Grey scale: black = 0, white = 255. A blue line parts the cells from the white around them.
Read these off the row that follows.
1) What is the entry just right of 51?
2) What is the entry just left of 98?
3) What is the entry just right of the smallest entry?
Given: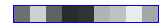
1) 179
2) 207
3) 51

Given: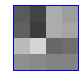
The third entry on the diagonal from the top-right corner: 213
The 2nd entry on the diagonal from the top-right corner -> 172
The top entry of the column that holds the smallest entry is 67
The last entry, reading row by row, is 131
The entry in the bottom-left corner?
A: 143

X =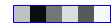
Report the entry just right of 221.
89
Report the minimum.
12
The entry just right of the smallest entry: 117

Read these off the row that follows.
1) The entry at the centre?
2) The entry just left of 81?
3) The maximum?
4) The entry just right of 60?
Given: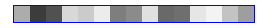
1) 139
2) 60
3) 243
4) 81

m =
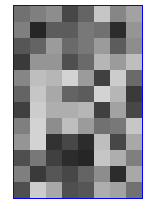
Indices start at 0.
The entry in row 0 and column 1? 127
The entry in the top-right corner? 162
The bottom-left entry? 79
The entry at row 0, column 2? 141
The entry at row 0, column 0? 113
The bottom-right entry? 113
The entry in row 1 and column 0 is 127
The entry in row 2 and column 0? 86
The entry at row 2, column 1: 100
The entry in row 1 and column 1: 38
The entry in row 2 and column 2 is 155

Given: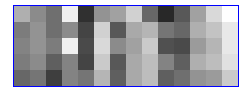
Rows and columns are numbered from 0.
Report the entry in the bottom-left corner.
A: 103
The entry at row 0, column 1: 139
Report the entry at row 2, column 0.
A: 131
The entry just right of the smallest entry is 88
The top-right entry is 254
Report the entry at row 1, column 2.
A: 111
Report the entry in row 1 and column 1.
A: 147
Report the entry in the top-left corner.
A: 175
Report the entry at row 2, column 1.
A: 147
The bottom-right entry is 202
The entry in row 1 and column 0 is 124
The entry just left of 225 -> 189

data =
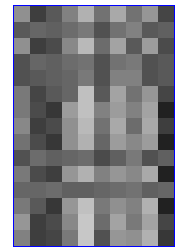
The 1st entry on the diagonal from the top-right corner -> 69
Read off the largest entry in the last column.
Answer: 102
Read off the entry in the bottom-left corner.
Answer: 129
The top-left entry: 144
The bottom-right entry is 55
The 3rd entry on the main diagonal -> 75
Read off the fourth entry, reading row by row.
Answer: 129
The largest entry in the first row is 177
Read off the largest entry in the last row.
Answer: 199
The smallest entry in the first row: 62
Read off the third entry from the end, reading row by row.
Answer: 144
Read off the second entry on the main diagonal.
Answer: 102

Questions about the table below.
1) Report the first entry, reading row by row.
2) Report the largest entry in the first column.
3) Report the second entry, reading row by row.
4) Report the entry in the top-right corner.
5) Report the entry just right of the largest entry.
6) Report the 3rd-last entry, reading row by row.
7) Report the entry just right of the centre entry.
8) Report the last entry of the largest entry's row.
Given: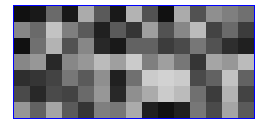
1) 17
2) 151
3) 25
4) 112
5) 203
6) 74
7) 127
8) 98

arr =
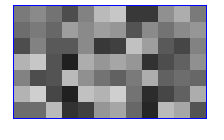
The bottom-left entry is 109
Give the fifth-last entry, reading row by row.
103
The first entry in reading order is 122
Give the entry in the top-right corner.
122
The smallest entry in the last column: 83
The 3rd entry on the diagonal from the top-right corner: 89
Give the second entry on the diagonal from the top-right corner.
138
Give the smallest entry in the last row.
38
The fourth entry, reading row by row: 77
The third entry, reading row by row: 115
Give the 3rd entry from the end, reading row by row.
186
